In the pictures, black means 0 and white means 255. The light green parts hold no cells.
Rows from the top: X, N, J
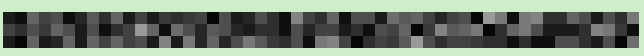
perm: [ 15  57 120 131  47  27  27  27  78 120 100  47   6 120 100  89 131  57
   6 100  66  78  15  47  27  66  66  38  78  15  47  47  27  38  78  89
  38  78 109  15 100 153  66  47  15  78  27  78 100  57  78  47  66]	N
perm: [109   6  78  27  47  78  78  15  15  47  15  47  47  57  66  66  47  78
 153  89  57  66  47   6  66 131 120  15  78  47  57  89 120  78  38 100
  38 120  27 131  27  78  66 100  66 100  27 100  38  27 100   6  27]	J
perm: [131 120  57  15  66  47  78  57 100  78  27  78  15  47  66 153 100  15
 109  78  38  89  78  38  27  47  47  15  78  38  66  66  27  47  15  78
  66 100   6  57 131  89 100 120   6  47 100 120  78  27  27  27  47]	N
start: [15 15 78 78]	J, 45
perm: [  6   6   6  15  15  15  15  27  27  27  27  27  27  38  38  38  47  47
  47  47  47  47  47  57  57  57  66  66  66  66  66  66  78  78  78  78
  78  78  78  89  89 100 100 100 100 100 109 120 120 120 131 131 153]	J
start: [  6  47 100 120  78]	N, 41
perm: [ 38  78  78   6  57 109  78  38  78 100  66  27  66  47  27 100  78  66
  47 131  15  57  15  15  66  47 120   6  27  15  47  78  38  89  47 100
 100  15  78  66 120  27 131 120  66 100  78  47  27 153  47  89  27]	X

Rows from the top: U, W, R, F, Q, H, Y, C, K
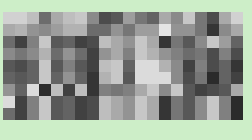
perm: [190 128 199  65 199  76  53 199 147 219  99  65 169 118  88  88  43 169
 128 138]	C
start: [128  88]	Q, 6

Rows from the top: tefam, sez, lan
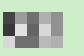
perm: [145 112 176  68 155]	tefam
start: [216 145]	sez, 4
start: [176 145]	tefam, 4
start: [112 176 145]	tefam, 3
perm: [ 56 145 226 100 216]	sez
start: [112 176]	tefam, 3

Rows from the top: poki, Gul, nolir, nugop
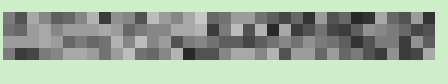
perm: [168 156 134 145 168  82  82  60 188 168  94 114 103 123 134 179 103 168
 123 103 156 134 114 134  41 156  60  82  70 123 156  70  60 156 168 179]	Gul
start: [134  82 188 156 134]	poki, 11
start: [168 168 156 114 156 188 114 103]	nugop, 6
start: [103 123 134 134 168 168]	Gul, 11
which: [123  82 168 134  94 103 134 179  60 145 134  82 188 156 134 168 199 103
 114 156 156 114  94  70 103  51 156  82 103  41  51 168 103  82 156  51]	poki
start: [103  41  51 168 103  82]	poki, 29

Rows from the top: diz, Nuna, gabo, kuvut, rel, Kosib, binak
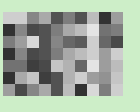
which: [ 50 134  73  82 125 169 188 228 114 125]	Nuna
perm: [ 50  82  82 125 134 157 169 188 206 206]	diz
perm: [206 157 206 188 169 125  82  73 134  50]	kuvut
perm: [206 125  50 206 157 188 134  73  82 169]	kuvut
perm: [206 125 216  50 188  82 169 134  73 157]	binak
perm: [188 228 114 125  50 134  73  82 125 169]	Nuna

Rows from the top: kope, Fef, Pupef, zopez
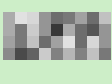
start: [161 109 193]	kope, 7
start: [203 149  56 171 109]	Fef, 3
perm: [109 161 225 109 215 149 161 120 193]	Pupef
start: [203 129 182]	zopez, 4

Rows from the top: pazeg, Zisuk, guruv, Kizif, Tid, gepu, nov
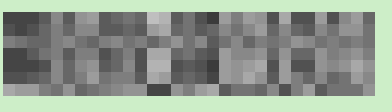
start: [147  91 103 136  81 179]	Tid, 8
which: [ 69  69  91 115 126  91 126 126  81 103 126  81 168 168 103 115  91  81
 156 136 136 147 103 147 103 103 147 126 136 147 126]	Kizif
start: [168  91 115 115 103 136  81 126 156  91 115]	nov, 18

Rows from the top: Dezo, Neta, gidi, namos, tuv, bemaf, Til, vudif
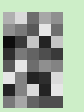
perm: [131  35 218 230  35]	Til
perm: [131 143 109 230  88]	tuv

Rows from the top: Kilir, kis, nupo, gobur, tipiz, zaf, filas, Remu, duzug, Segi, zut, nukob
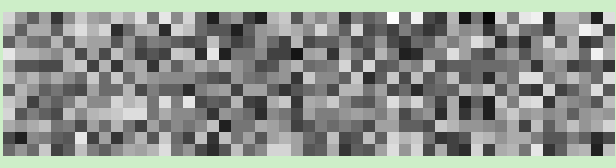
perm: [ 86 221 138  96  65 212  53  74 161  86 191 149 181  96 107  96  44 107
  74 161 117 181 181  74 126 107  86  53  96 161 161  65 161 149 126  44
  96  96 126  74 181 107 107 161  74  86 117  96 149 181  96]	filas
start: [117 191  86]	zaf, 37
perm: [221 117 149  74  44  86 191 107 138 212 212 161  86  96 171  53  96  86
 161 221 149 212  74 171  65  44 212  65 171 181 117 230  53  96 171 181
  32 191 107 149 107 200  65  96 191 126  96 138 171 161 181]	nukob
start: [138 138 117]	duzug, 15
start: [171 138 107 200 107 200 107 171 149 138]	zaf, 5
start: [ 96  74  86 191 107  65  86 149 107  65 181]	nupo, 15
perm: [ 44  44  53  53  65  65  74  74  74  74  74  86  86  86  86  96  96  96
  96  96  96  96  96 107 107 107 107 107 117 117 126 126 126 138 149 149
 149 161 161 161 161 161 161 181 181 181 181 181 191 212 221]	filas

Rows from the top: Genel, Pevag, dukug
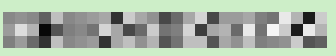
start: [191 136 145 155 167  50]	Genel, 5
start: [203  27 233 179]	Pevag, 24
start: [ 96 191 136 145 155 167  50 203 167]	Genel, 4
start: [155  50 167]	dukug, 8
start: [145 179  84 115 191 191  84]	dukug, 12
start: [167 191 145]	dukug, 10

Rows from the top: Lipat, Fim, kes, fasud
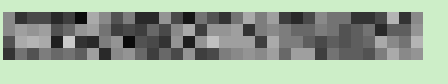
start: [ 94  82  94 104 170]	kes, 28
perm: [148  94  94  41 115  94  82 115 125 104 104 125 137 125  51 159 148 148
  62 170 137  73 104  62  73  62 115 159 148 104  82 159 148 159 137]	Fim
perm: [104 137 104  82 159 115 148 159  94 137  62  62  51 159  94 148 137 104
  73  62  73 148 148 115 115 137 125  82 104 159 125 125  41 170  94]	fasud
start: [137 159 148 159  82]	Fim, 1
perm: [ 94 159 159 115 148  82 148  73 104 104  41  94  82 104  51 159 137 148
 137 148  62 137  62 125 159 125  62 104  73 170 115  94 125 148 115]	Fim
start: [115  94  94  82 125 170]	fasud, 28

